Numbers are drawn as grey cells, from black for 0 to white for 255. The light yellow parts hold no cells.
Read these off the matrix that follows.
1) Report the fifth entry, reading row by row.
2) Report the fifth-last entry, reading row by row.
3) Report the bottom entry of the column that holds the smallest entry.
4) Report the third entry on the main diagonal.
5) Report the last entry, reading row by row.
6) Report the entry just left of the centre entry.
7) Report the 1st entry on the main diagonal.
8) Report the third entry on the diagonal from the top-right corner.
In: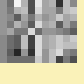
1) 80
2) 149
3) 109
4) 93
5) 80
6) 217
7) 149
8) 202

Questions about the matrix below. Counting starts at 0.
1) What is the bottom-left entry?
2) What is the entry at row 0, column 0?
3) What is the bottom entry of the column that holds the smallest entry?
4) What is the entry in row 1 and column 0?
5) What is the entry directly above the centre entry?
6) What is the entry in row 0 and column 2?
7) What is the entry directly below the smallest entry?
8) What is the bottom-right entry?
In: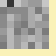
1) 123
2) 198
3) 184
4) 123
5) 138
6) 198
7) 138
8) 138

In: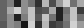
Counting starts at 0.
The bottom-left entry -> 88
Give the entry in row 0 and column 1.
126
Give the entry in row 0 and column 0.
100
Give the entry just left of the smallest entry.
126
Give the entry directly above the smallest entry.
126
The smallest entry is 21
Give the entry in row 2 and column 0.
100
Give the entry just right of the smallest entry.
209
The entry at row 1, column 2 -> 209
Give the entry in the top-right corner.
169
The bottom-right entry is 154

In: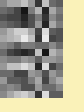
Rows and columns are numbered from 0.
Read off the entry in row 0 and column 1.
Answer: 167
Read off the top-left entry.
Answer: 137
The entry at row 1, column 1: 93
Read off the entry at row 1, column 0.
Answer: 107
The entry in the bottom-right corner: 93
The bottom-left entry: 137
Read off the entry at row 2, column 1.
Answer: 68
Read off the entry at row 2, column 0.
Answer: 81
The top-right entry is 93
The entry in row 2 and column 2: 68
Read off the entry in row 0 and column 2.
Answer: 167

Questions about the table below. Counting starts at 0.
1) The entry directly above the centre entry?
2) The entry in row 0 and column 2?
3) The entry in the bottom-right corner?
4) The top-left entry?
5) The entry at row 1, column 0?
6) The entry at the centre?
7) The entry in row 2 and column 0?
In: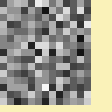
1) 220
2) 189
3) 204
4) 77
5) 189
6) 204
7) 120

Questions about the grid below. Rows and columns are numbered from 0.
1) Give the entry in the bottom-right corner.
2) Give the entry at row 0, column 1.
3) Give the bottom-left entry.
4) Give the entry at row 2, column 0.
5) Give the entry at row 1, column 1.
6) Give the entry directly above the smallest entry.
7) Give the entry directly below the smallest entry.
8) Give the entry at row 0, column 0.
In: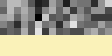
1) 147
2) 186
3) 75
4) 160
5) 186
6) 45
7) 199
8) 131

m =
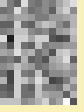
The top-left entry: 194
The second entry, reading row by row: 124
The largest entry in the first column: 221
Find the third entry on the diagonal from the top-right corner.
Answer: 154
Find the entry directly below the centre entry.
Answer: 112
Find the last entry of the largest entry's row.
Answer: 84
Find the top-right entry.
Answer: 221
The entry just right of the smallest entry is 208
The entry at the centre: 112
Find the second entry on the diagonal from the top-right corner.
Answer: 208
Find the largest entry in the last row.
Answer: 251
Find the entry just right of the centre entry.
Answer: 139
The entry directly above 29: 139
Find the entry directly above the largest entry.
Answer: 97
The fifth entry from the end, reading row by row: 208
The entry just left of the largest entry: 166
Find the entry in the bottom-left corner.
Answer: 194
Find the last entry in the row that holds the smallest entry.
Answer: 179
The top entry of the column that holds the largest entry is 194
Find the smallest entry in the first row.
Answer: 97
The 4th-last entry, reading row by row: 139
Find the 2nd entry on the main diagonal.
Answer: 124

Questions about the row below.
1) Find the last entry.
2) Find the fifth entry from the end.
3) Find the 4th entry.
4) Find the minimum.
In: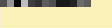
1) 93
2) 24
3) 190
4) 10

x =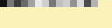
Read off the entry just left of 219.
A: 147
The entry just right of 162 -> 233

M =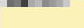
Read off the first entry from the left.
217
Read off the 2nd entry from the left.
110
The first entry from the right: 201

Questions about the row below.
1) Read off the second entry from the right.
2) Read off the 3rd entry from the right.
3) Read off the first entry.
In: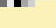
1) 165
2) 4
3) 113

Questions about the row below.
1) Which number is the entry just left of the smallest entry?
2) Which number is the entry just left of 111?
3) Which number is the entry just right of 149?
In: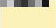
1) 176
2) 51
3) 204

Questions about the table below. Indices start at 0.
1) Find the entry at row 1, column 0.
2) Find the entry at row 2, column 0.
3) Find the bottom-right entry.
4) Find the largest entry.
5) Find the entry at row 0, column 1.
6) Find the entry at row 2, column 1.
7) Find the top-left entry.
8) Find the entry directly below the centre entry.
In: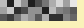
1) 160
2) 88
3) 102
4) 231
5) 31
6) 60
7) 187
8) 88

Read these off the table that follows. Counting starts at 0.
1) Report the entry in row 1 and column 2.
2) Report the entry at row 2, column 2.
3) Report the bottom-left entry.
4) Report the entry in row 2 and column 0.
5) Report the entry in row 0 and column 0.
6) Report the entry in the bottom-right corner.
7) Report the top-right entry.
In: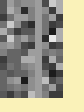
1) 142
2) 157
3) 88
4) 60
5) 88
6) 60
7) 173

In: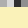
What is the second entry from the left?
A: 218
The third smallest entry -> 174
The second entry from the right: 48
